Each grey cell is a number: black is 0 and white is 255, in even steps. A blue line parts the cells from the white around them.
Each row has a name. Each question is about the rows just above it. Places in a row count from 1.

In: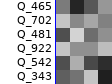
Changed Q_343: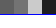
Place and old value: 3, [196]
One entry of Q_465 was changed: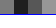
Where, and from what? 2, [37]
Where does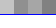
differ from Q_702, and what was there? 2, [136]
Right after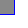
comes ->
[166]
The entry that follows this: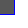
[151]
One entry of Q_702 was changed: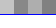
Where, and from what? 3, [166]

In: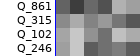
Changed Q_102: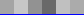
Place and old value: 4, [112]
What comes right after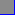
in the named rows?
[171]
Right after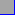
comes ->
[199]

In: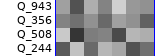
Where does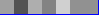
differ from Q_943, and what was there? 6, [152]
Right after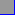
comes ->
[145]
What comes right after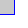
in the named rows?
[53]
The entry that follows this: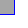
[82]
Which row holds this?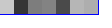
Q_508

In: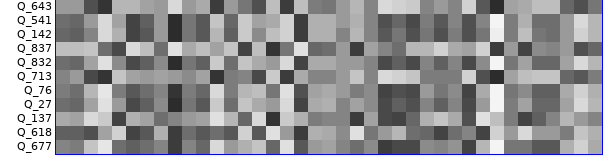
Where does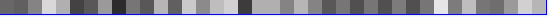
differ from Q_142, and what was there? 32, [238]
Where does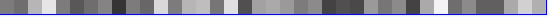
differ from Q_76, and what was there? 33, [118]
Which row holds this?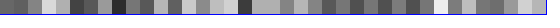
Q_142
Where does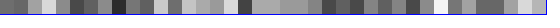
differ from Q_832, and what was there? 4, [224]
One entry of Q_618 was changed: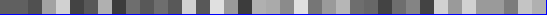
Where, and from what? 34, [217]
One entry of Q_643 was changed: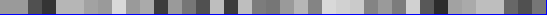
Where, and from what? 29, [132]
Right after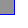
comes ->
[67]

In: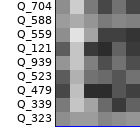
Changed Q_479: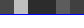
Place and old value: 5, [85]
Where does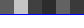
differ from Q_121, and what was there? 3, [58]

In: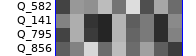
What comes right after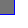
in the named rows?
[221]
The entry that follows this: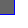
[122]
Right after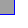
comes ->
[94]
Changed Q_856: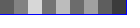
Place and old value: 4, [108]
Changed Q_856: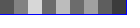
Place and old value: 1, [94]
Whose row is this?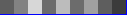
Q_856

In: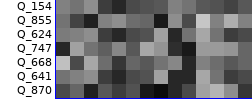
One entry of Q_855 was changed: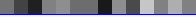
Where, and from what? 7, [102]
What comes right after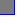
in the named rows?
[129]
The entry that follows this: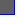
[135]
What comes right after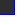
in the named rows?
[25]

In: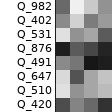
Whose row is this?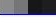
Q_491
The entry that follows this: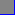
[105]

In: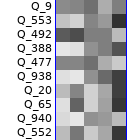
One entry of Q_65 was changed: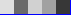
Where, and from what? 2, [99]
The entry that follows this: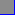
[133]
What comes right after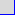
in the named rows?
[230]
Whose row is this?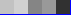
Q_553
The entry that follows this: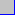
[209]

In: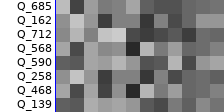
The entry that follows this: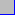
[67]
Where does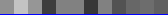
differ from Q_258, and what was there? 9, [74]
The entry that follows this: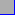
[157]

